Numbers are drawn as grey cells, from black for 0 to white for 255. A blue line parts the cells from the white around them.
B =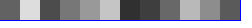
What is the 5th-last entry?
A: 62
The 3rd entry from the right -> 185
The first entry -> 98
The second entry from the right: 141
